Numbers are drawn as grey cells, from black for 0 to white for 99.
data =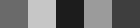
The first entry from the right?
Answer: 24
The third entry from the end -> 11
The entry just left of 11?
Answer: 77

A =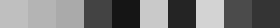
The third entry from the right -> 82
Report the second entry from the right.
29
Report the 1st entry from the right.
20

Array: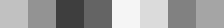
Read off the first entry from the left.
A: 75
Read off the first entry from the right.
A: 64
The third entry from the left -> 24

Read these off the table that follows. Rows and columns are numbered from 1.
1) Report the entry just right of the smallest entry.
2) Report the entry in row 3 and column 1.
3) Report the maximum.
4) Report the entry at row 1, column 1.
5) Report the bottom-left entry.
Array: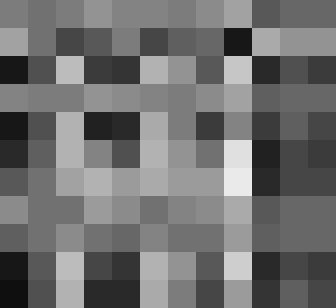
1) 31
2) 9
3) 91
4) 48
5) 6

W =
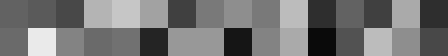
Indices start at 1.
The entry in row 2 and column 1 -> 41
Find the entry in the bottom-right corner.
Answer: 28
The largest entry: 91
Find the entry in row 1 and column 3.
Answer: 28
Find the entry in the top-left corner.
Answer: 38
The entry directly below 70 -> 41
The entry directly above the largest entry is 35

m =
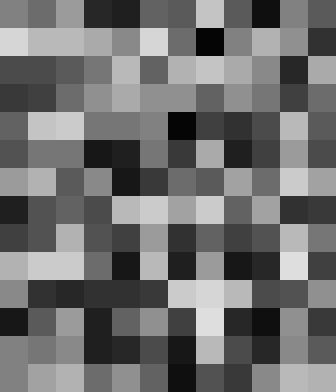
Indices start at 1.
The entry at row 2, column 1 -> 83
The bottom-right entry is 69
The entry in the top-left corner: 50
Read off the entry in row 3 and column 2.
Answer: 29
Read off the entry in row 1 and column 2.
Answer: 42
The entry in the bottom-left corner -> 50
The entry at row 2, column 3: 72
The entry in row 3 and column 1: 29
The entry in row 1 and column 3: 60
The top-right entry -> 35

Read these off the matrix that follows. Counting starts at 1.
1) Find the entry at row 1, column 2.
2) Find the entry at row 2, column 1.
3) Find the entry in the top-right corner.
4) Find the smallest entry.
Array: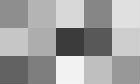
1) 70
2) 77
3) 87
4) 23

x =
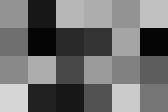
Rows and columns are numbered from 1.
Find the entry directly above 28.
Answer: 16
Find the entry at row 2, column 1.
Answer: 43
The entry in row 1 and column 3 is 71
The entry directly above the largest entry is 53
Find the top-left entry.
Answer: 57
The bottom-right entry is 46
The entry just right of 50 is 36

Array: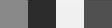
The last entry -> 31
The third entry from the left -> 93
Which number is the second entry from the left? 17
